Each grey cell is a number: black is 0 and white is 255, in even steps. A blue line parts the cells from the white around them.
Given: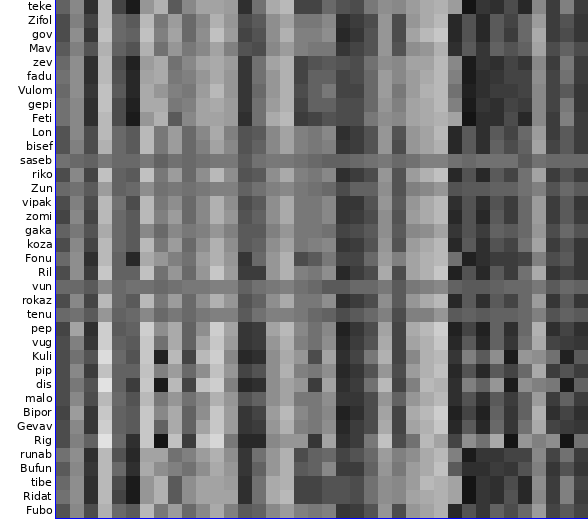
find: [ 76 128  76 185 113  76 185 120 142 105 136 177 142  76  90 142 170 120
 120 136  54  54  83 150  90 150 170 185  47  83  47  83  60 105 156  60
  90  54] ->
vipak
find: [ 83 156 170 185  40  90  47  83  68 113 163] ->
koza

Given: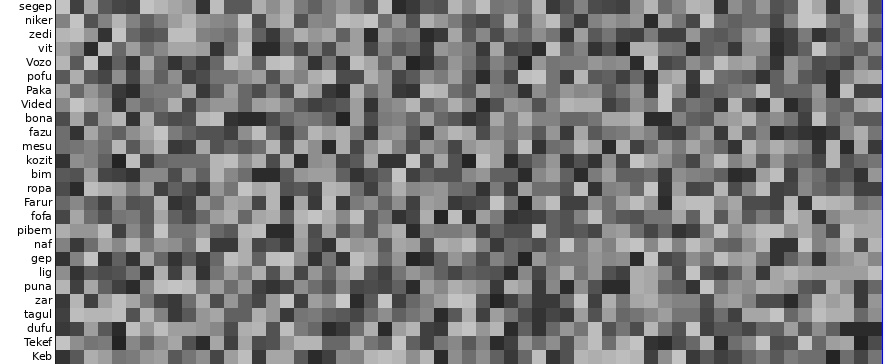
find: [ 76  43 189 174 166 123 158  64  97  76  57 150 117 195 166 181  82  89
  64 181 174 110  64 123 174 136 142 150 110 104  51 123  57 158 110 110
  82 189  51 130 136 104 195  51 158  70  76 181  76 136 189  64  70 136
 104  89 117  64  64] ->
ropa
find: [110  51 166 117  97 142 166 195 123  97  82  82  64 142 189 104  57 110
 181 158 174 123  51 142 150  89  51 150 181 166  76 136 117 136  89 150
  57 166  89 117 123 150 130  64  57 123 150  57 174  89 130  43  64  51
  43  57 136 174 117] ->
fazu
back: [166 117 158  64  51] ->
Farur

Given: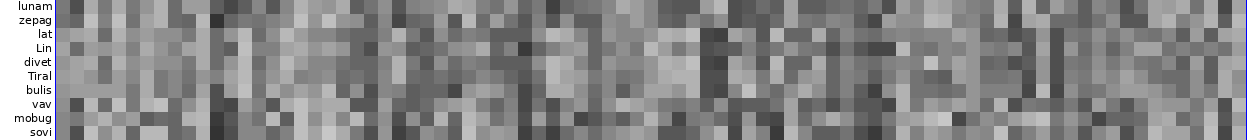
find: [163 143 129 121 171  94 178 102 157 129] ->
lunam
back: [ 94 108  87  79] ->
lunam

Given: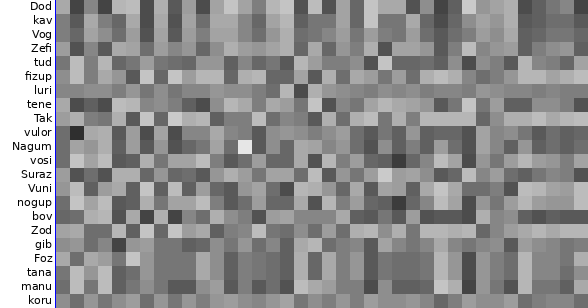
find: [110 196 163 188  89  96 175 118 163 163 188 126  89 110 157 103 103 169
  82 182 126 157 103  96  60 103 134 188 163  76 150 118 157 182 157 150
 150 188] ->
nogup
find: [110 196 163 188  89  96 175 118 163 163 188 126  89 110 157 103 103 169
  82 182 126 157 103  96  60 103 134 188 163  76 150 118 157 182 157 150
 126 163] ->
vosi
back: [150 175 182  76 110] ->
Vuni
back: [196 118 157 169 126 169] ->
tene
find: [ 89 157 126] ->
Vog
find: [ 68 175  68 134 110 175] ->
bov
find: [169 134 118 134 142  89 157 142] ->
gib

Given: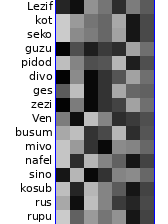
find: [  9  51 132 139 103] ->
sino
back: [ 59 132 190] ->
rus

